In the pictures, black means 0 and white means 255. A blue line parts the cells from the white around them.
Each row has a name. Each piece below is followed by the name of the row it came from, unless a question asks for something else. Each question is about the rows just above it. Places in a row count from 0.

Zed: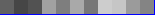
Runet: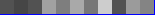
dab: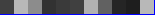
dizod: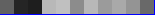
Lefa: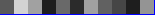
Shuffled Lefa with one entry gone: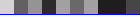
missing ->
[89]
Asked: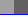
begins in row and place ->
Lefa, 6
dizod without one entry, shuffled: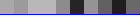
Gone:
[192]
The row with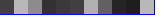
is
dab

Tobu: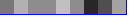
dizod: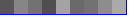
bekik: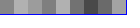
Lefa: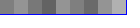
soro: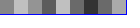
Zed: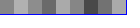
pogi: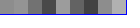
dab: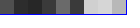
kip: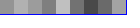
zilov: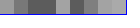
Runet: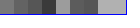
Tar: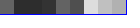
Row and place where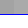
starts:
zilov, 7
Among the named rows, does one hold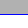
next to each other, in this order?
yes
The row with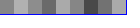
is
Zed
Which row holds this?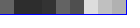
Tar

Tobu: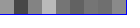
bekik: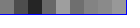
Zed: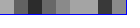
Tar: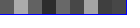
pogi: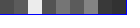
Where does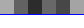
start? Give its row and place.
Tar, 1
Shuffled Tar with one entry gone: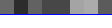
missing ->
[63]
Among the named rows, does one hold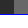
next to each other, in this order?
yes
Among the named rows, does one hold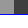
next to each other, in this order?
no

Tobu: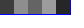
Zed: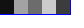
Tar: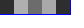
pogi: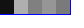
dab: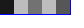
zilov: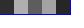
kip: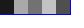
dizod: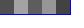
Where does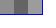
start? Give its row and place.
Tobu, 1
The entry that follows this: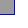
[38]
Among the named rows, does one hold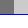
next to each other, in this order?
no

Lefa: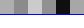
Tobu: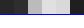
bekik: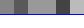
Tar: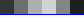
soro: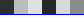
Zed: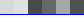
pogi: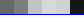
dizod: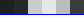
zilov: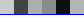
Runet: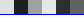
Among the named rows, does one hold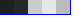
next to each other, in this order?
yes
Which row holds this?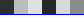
soro
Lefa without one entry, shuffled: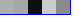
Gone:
[145]
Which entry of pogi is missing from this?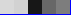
[195]
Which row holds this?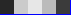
dizod
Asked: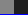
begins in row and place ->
Tar, 4
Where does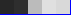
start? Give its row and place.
Tobu, 0

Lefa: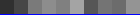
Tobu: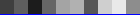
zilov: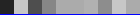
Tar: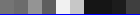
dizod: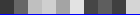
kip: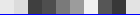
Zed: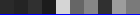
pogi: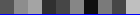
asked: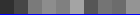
Lefa
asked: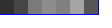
Lefa
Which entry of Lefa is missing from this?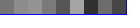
[128]
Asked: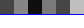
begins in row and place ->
pogi, 4

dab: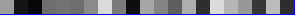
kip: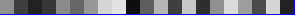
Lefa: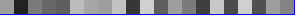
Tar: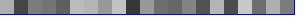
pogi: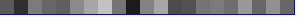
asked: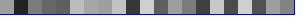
Lefa
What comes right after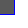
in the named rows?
[47]

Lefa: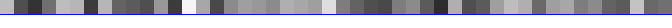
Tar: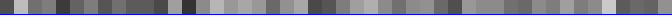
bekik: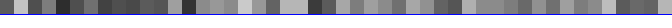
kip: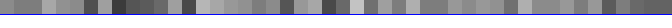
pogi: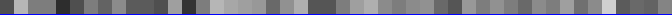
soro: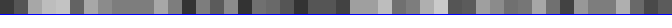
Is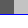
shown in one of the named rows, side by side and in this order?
yes
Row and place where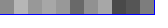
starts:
Tar, 14
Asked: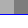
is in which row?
kip
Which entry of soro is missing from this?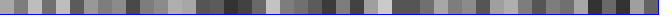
[118]
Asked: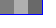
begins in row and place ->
soro, 43
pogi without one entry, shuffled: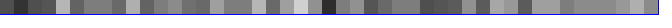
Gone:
[132]
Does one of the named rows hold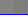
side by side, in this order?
no

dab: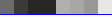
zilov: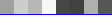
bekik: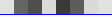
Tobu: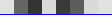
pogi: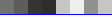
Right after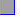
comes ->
[205]
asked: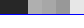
dab

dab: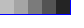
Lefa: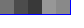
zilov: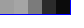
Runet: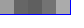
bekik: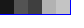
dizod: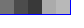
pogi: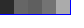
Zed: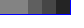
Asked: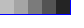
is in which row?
dab
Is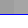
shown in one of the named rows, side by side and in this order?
yes
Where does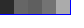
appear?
pogi
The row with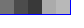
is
dizod

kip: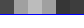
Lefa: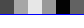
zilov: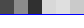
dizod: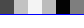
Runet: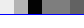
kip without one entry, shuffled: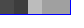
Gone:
[54]
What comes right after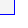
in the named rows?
[188]
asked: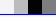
dizod
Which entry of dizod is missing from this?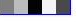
[194]
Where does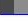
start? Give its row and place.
zilov, 0

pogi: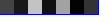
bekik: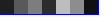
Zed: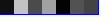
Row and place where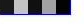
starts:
pogi, 1
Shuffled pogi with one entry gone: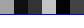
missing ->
[24]
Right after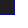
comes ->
[89]

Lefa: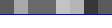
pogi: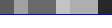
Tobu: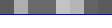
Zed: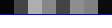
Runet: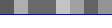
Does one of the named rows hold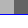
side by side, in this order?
yes
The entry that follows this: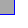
[105]

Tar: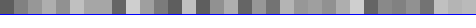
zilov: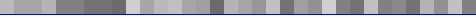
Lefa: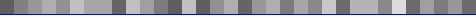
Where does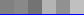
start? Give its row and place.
zilov, 27
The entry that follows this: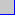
[107]
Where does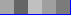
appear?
Lefa

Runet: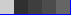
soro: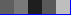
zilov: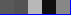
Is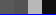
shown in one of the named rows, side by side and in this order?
yes
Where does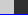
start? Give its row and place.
Runet, 0
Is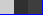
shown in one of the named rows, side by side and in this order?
yes
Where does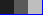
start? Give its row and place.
soro, 2
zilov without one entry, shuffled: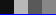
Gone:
[83]
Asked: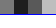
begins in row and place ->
soro, 1

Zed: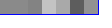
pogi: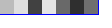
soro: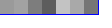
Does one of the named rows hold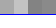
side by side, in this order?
no
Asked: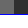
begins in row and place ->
pogi, 4
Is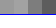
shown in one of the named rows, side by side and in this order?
yes
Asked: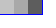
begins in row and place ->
Zed, 3
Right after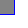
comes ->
[195]
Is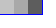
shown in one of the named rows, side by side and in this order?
yes
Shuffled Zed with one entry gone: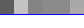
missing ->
[146]

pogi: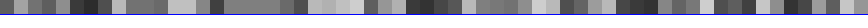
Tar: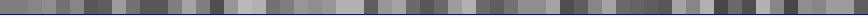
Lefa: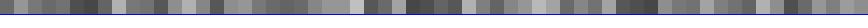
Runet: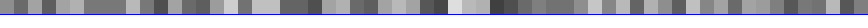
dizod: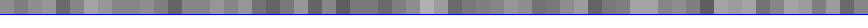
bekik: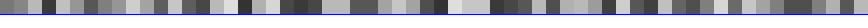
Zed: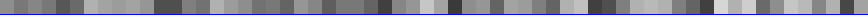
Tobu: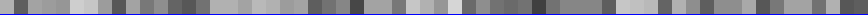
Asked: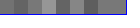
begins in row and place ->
dizod, 18
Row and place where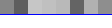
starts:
Tobu, 42
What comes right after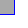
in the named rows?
[87]

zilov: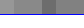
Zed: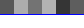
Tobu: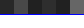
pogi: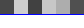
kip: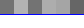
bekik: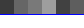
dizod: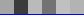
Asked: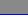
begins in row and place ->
zilov, 1
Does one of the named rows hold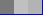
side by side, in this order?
no
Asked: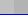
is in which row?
dizod
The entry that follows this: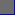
[129]
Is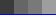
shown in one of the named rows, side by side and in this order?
yes
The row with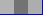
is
kip

